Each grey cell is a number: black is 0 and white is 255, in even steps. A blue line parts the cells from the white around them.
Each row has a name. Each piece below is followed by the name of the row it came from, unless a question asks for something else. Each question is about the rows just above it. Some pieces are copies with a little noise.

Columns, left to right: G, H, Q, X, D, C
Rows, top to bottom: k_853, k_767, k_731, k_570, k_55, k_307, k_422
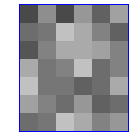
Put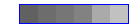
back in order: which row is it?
k_767
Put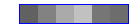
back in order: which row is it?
k_767
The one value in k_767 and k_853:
[97]
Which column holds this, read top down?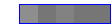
H
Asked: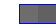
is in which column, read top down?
D
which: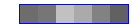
k_767

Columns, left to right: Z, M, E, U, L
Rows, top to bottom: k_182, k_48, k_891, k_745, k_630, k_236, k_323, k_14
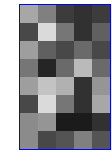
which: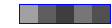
k_891
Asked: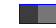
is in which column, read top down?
E
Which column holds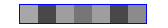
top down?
Z
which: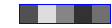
k_48

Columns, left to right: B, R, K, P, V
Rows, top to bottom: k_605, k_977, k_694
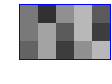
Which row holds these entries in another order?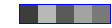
k_977
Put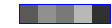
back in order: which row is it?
k_605
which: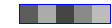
k_694
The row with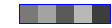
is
k_977
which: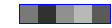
k_605
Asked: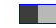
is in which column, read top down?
V

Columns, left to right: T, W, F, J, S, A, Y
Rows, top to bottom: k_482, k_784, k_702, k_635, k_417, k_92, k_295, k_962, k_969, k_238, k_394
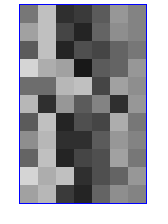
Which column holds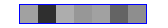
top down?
A
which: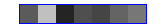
k_702
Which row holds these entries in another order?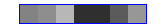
k_962
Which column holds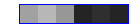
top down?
F

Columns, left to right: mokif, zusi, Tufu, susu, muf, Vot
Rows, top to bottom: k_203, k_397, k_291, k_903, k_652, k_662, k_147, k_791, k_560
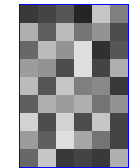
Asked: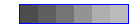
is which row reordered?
k_397
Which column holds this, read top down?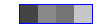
muf
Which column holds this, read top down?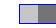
muf
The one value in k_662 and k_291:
[147]
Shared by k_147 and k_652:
[198]
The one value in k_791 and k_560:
[68]
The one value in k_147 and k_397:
[77]

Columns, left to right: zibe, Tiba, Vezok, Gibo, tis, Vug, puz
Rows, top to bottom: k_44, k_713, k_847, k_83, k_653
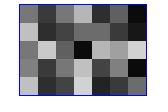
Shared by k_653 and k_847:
[210]
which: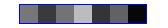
k_44
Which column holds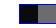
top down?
puz
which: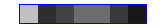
k_713

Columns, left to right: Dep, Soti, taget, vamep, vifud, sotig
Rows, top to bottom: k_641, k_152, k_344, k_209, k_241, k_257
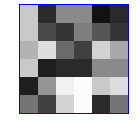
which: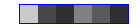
k_152
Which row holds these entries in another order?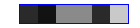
k_641
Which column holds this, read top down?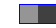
Soti

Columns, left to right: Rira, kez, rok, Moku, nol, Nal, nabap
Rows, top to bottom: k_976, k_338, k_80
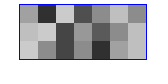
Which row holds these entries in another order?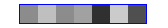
k_976
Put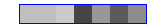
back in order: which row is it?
k_338
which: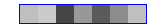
k_338
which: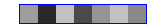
k_976
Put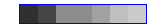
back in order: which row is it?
k_80
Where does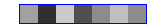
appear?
k_976

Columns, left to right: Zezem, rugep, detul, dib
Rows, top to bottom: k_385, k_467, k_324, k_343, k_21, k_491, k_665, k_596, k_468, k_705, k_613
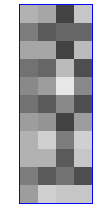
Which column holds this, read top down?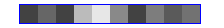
detul
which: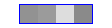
k_21

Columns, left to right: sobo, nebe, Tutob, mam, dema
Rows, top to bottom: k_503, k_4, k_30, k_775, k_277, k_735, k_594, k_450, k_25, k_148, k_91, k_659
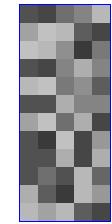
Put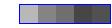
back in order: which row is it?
k_503
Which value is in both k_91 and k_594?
[174]
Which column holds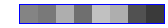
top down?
Tutob
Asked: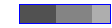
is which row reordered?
k_735
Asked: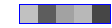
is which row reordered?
k_4

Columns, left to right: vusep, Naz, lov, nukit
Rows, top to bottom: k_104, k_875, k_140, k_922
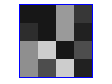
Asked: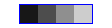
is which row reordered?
k_140
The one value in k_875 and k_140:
[23]
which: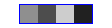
k_922
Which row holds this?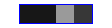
k_104
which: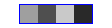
k_922
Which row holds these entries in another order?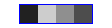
k_922

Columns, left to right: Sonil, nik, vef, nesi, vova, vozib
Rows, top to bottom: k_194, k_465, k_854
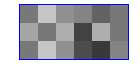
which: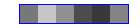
k_854
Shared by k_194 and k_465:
[120]
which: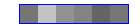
k_194

